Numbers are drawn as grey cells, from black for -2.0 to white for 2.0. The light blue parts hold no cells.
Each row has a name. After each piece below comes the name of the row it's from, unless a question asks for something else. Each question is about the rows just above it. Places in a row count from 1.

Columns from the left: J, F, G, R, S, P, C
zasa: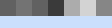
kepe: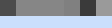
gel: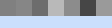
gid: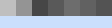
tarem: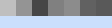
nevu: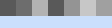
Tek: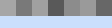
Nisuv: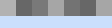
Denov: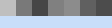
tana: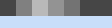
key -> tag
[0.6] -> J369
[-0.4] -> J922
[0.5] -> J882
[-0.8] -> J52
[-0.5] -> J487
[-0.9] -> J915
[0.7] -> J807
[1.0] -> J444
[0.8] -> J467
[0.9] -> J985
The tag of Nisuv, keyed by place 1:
J467
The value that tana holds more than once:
[-0.9]
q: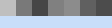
Denov
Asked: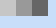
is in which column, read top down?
P
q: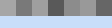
Tek
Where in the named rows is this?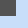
gid, 7

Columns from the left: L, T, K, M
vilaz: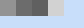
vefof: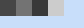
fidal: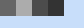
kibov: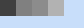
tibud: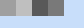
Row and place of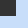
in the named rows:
fidal, 4
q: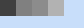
kibov

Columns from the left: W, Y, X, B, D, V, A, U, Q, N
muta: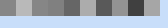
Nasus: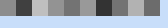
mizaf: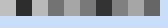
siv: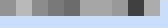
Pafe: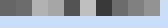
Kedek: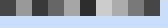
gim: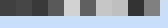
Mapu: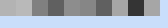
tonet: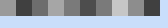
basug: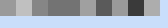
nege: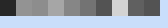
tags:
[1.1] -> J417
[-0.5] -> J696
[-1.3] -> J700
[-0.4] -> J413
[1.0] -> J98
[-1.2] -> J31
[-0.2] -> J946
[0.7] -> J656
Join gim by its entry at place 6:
J696
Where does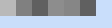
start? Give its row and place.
Mapu, 2
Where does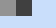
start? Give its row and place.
muta, 8
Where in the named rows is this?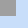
basug, 6
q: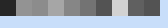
nege
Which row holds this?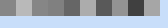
muta
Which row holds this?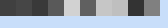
gim

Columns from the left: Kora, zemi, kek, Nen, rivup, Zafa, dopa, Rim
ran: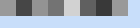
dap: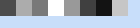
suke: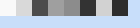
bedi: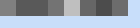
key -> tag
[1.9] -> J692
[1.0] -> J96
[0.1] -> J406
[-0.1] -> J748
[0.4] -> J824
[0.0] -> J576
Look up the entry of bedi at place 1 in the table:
J576
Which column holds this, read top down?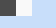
Kora
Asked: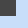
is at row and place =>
ran, 2
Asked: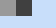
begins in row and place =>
dap, 5

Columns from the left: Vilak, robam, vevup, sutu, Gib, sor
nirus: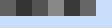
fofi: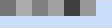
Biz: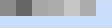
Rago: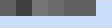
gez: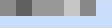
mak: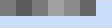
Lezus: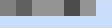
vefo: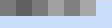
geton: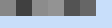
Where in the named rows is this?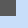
mak, 2
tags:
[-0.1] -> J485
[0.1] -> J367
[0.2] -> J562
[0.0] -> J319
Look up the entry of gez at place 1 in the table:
J562
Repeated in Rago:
[-0.5]

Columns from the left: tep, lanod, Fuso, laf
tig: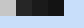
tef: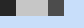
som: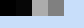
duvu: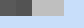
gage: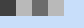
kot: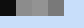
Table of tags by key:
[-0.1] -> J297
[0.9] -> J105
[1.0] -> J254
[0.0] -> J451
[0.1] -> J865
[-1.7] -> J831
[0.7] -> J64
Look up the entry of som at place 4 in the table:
J451
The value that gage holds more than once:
[0.9]
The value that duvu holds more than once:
[1.0]
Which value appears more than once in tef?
[1.1]
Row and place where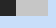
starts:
tef, 1
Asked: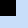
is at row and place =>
som, 1

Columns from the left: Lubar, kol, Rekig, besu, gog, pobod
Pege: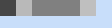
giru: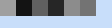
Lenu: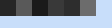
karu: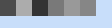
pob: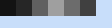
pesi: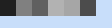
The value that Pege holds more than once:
[0.0]
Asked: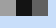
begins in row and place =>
giru, 1
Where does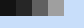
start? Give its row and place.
pob, 1
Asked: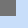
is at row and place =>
giru, 6
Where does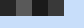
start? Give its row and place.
Lenu, 1
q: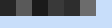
Lenu

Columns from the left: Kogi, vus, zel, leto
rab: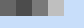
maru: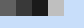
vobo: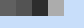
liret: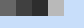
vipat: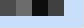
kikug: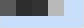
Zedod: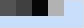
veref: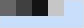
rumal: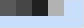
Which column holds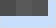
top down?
Kogi
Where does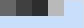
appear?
liret
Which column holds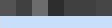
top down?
vus
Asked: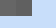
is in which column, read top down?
Kogi
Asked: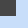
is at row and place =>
rumal, 2

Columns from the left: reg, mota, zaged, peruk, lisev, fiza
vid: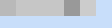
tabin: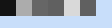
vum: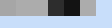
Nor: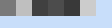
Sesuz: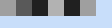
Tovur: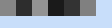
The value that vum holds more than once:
[0.7]
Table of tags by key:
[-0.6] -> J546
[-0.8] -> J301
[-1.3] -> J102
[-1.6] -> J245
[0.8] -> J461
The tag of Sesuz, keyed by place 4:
J461
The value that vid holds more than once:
[1.1]

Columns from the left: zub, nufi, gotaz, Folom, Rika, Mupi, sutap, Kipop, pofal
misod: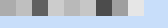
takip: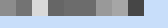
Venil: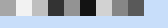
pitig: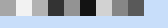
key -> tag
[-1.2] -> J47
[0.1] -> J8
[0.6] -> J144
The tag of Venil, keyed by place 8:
J8
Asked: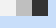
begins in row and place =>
Venil, 2
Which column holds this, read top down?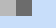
Rika
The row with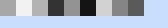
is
pitig
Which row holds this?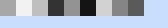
Venil

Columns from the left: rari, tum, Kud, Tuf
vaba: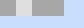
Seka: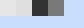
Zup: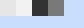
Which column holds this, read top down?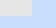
rari
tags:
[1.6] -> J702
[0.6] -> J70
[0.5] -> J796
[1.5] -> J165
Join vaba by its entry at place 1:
J70
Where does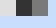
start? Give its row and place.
Seka, 2
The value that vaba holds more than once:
[0.6]
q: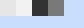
Zup

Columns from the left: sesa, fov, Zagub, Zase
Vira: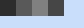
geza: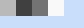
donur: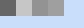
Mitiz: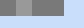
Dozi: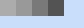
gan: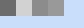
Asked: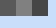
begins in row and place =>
Vira, 2
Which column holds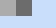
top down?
sesa
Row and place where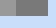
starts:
Mitiz, 2
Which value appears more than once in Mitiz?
[-0.1]
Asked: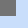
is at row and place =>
geza, 3

